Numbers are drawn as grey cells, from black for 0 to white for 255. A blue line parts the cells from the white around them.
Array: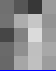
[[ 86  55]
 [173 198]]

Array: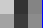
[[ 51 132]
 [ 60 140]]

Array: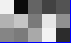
[[ 11 100]
 [197 122]]

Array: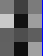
[[ 63 123]
 [ 18 158]]

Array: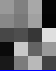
[[128 168]
 [121 161]]

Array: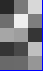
[[121 216]
 [239 126]]
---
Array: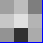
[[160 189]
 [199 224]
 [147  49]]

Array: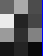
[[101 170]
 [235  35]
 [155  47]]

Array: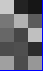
[[202  35]
 [119 178]
 [103  70]]

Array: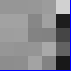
[[150 150]
 [162 162]
 [158 159]]

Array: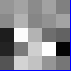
[[150 163]
 [138 178]
 [ 29 252]]

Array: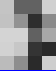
[[196  98]
 [194 146]
 [212 212]]

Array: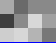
[[170 106]
 [ 62 138]
 [206 215]]

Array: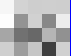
[[246 211]
 [253 147]
 [166 113]]
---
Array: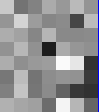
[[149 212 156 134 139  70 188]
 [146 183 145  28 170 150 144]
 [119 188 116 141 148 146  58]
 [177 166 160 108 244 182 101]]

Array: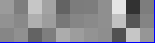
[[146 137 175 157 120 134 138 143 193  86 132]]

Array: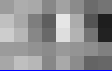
[[192 168 126  94 230 172  84  30]
 [155 154 146 139 153 148 142 128]]

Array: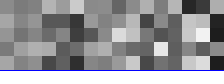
[[166 134 149  88  88  55 153 130 144 184  68 138  94 197 188  35]
 [122 160 176 171  91 109 162 176 129 105 100 230  94 134  93 139]]

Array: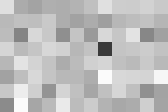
[[185 192 190 201 173 162 172 159 183 189 194 181]
 [213 186 197 215 209 183 194  58 196 199 204 194]
 [162 190 216 196 184 184 173 251 216 214 212 246]
 [139 251 166 186 234 188 204 179 168 172 207 164]]

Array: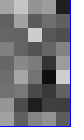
[[ 97 162  91 111  96]
 [127  99  83 101 131]
 [109 166 115  15 206]
 [150  76  30  63  62]]
